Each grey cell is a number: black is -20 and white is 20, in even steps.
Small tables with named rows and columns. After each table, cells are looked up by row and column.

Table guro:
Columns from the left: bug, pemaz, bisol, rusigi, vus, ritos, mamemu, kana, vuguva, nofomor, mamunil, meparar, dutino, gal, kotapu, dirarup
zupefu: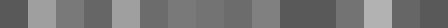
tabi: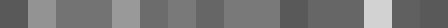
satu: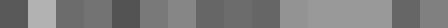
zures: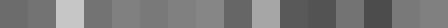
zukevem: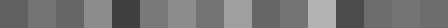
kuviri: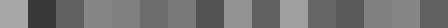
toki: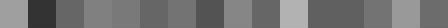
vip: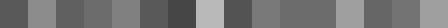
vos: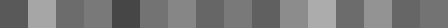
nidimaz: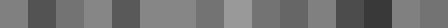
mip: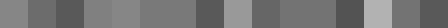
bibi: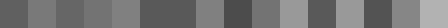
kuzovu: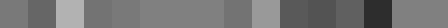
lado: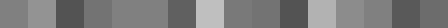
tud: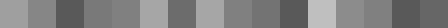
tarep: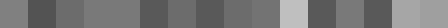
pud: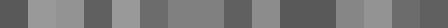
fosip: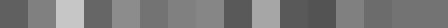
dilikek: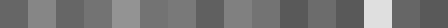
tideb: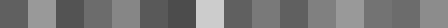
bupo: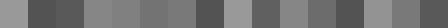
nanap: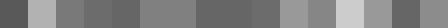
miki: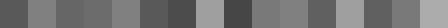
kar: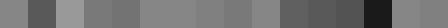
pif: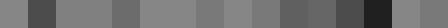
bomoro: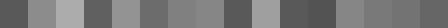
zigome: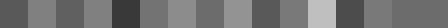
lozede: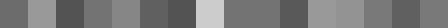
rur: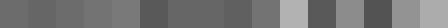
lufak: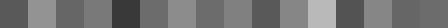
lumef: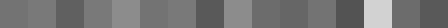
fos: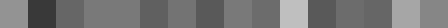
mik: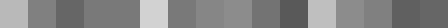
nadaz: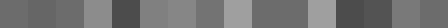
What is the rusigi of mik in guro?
-1
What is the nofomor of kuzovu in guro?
4
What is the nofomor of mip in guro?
-4
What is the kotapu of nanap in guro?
-4
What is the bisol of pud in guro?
3
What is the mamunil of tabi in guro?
-6
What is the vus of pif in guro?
-3
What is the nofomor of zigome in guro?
-6
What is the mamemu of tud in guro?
-3
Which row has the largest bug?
mik

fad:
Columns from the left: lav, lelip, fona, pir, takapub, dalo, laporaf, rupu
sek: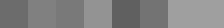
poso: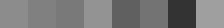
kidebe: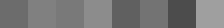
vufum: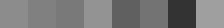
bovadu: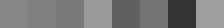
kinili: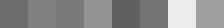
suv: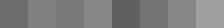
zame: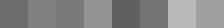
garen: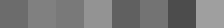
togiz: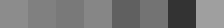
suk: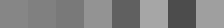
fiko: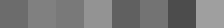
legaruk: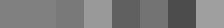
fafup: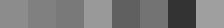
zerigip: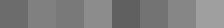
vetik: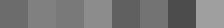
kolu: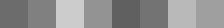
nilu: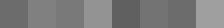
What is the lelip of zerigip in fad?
0
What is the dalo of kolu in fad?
-2
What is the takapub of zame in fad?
-5
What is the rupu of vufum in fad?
5
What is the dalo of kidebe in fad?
-2
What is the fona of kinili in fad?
-1
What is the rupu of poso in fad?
5
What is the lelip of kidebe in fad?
0
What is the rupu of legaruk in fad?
5
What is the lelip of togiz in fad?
0
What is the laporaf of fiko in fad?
-8
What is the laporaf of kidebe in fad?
-8
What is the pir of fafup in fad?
4
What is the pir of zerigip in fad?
2
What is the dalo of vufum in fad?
-2
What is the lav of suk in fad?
1

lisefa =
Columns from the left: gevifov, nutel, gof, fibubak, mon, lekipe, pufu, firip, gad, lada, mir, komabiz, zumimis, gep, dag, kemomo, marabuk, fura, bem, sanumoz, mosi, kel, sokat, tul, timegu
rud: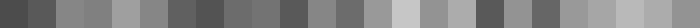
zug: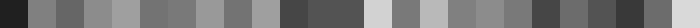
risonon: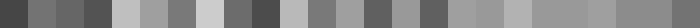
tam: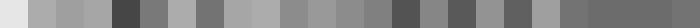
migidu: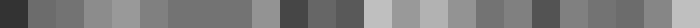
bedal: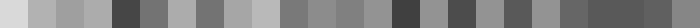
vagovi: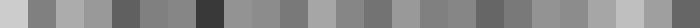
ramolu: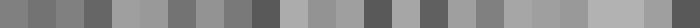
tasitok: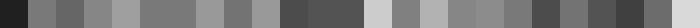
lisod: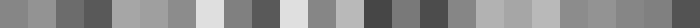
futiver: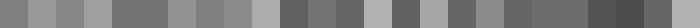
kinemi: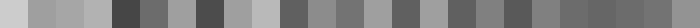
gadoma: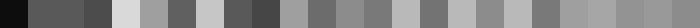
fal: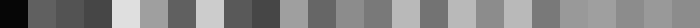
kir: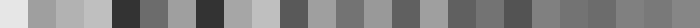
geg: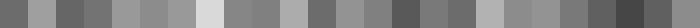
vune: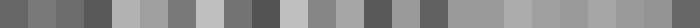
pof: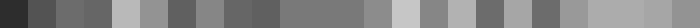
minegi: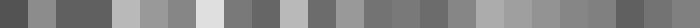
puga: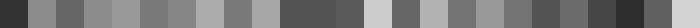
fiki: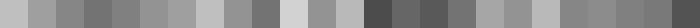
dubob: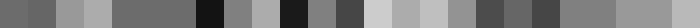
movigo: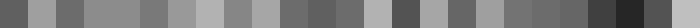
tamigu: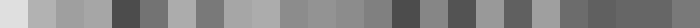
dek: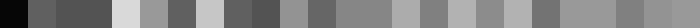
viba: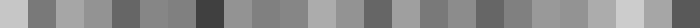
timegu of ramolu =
-6
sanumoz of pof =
-3
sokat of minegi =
-5
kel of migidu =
-2
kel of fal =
5
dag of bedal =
-10
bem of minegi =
5
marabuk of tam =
-6
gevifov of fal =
-19
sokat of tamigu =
-4
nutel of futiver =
4
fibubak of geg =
-2
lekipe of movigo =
-1
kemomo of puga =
8
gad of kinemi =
5
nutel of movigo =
5
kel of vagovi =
6
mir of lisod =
15
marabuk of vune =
4
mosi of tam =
-2

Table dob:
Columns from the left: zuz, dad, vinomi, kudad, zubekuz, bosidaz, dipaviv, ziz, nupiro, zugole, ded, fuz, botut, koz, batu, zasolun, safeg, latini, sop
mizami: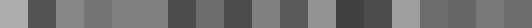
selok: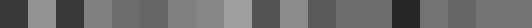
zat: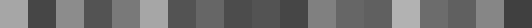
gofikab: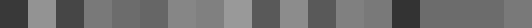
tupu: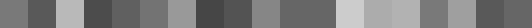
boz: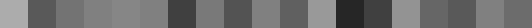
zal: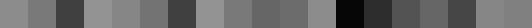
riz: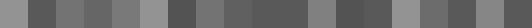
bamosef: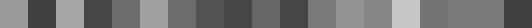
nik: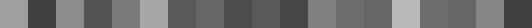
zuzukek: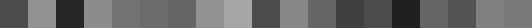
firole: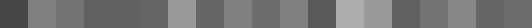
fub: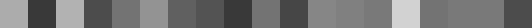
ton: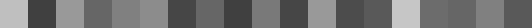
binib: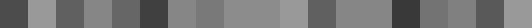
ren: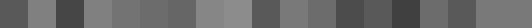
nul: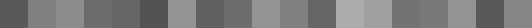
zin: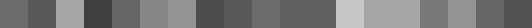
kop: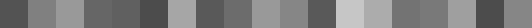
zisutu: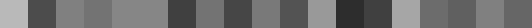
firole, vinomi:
-2
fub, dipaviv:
-5
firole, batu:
-5
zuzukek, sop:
-1
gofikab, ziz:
0
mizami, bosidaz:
0
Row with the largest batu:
fub

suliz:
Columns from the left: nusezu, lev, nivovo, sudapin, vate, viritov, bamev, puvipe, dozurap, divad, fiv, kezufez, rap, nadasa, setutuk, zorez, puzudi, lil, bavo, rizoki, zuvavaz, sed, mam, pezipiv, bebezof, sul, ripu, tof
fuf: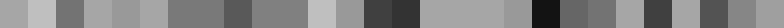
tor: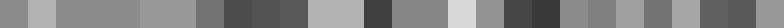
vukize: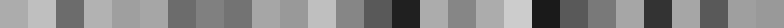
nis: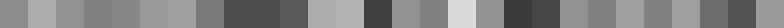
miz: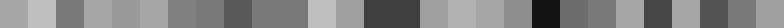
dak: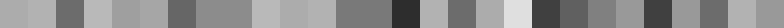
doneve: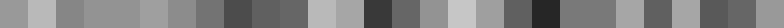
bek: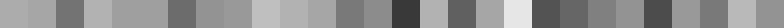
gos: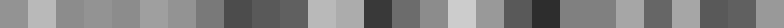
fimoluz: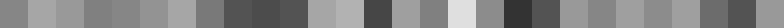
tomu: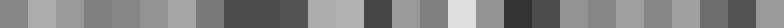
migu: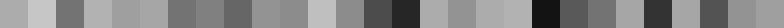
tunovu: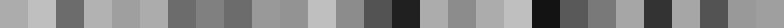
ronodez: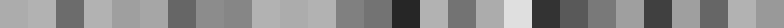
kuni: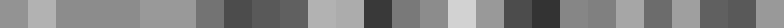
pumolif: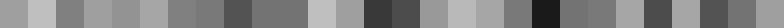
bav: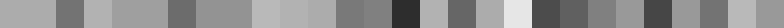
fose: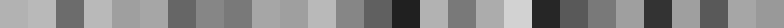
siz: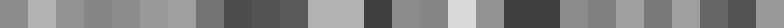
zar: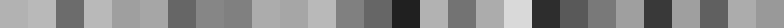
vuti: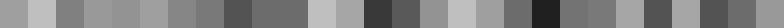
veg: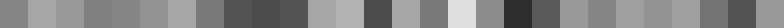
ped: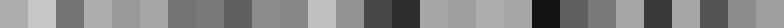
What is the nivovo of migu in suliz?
-2
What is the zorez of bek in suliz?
8
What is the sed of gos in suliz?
0
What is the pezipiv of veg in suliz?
3
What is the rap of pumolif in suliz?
5
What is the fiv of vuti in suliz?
-3
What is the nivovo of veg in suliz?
4
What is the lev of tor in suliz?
8
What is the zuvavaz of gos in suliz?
0
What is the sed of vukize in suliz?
-1
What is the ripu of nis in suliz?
-7

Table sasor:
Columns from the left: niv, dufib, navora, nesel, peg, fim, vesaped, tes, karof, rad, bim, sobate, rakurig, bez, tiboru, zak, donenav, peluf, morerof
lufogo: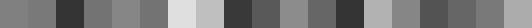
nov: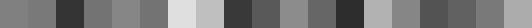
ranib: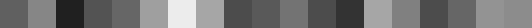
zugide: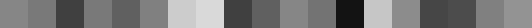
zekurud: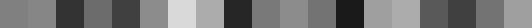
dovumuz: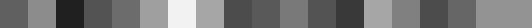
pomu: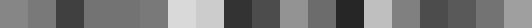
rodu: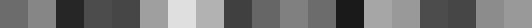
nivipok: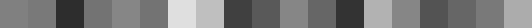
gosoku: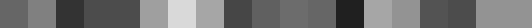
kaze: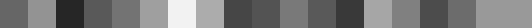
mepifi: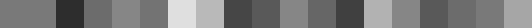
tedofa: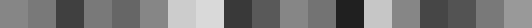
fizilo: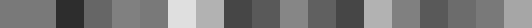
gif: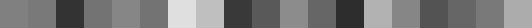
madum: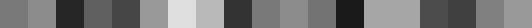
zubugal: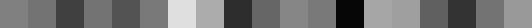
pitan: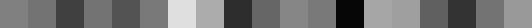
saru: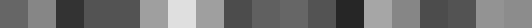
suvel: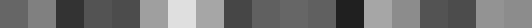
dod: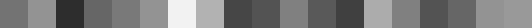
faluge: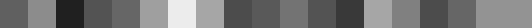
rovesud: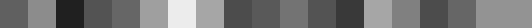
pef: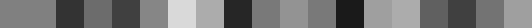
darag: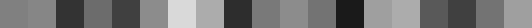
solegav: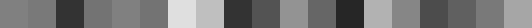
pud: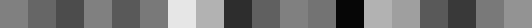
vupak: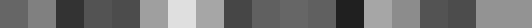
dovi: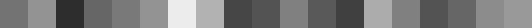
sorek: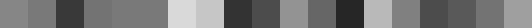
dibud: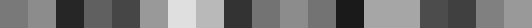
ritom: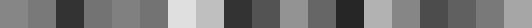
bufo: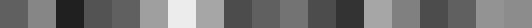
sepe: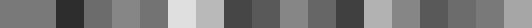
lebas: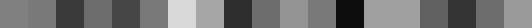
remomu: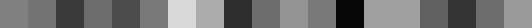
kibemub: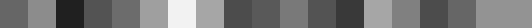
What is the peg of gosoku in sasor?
-8
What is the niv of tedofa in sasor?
1
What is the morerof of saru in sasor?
2
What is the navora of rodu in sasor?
-14
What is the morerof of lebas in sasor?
4
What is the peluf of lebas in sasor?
-3
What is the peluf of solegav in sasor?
-1
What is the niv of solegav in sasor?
0
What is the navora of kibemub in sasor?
-15
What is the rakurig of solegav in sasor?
-14
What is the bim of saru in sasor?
-4
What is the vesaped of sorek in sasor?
14
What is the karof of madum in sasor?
-12

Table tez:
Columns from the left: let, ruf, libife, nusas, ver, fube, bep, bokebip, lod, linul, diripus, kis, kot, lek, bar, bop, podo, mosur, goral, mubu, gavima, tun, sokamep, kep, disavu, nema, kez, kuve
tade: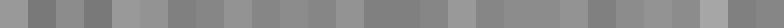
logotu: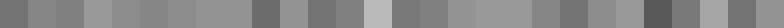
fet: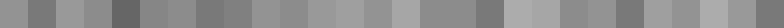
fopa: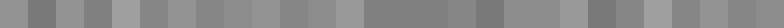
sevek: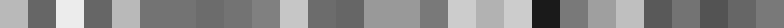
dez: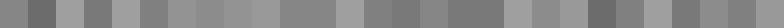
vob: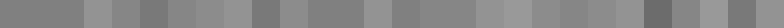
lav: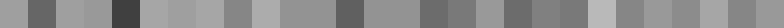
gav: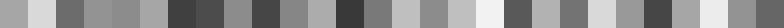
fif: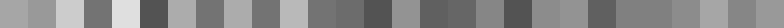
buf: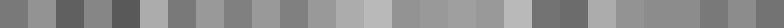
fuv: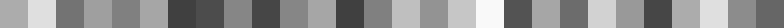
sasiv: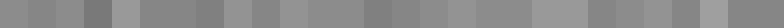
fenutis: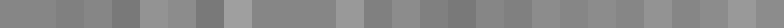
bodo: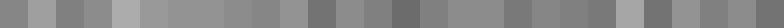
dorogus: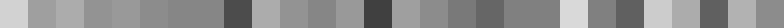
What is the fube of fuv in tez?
6
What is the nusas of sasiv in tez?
-1
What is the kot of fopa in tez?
4
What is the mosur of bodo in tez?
2
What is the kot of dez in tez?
5
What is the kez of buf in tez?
2
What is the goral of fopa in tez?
2
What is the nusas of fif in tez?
-2
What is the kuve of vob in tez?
3
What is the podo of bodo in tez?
2
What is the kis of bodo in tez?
-2

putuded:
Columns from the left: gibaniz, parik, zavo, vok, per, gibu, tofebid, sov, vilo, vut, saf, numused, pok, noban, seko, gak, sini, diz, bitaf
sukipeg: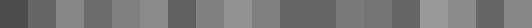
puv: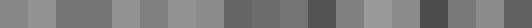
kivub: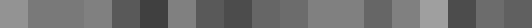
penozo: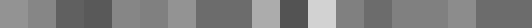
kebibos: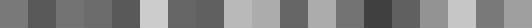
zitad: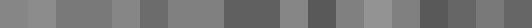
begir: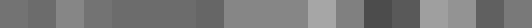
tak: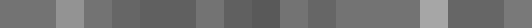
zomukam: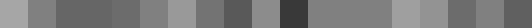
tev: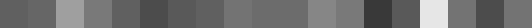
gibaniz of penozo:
3
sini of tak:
-4
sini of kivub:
-8
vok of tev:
-1
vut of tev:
-3
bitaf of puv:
-5
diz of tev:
-8
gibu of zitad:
-3
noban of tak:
-2
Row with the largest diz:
puv

